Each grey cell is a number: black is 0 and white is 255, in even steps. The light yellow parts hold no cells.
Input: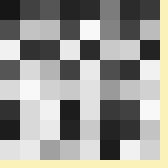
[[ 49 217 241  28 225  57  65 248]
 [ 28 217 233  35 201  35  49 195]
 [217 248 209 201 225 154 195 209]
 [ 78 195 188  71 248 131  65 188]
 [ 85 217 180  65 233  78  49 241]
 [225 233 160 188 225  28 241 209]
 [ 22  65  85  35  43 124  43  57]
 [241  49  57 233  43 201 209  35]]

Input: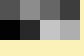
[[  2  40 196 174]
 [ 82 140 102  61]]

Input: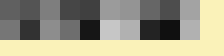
[[118  50 141 110  22 198 177  35  16 177]
 [ 96  84 126  70  64 155 148 102  77 163]]

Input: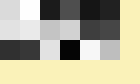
[[ 48  55 226   5 247 190]
 [226 234 196 210  62  70]
 [218 254  27  78  21  33]]

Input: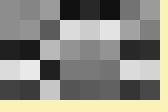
[[ 66  59 198  85  91  97  53  72]
 [ 32  25 185 147 133 147  40  46]
 [141 133 155  17  40  17 115 155]
 [141 147  91 219 204 227 162 127]
 [219 233  32 121 121 115 219 212]]

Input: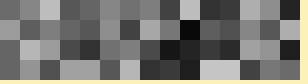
[[107 134 189  87 101 134 113 126  66 189  50  58 174 142  36]
 [101 182 155  74  50 113 126  74  22  36  58  43 161 148  30]
 [155  94 126 101  87 142  66 167 119   9  94  80 134  87 174]
 [101 148  80 161 161  87 182  50  58  30 197 197  66 119 107]]
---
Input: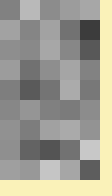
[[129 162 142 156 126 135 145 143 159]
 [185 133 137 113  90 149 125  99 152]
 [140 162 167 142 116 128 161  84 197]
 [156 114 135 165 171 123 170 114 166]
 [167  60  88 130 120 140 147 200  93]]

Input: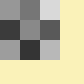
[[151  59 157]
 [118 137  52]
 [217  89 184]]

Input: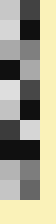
[[199 214 169  16 222 194  59  16 180 197]
 [ 66  16 127 169  71  16 214  16 125 102]]

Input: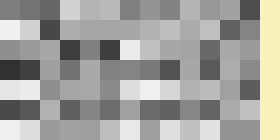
[[126 240 143  49 229  74 239]
 [115 209 154  65 235  87 220]
 [103  72 166 159 142 177 155]
 [209 173  61 114 165  96 162]
 [180 165 128 169 168 133 158]
 [186 165  62 130 138 109 189]
 [127 167 235 132 220 160 232]
 [148 178 193 121 239 107 159]
 [131 190 167  82 213  98 222]
 [180 170 163 167 178 134 193]
 [152 191 104  89 188 100 226]
 [162  97 169 172 160 170 148]
 [ 78 132 155 138  93 192 147]]

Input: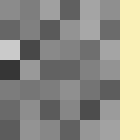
[[139 102 202  54 124 106  92]
 [126 128  72 153 118 141 147]
 [160  90 137  98 125  91 135]
 [ 96 147 130  99 143 134  97]
 [164 167 111 129 116  77 150]
 [143 107 164 147  93 155 162]]

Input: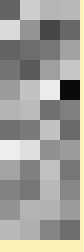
[[ 99 218  99 115 155 180 113 237 163 131 147 185]
 [205 148 109  90 194 186 122 223 128 118 179 175]
 [182  70 118 159 235 113 194 144 192 185 178 133]
 [184 103 162 198  10 127 106 155 118 135 156 111]]

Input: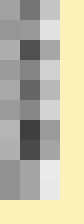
[[162 150 174 155 168 154 181 176 145 145]
 [116 152  80 132 101 135  63  74 165 164]
 [196 224 166 208 185 212 154 164 234 232]]
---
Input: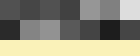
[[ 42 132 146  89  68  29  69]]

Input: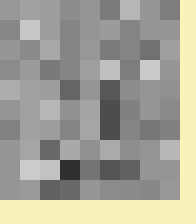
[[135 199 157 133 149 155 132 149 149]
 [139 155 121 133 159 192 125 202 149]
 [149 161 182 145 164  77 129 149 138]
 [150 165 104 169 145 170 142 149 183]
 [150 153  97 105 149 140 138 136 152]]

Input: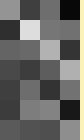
[[ 47 221 118 113]
 [ 73  61  93 176]
 [ 60 125 131  24]]

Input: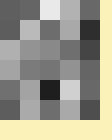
[[ 93 186 109 169  46]
 [164 123 117 146 101]
 [ 93 170 110 169  78]]

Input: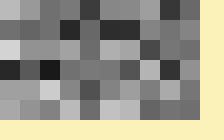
[[112 101 112  40 104  45  47 132 116 132]
 [ 40  89  25 113 121 119  84 180  51 145]
 [168 147 130 186 109 193 184 101 115 111]]

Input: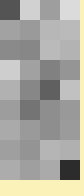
[[162 154 183 186]
 [206 161 129 149]
 [157 116 142 153]
 [159 148 181 176]]
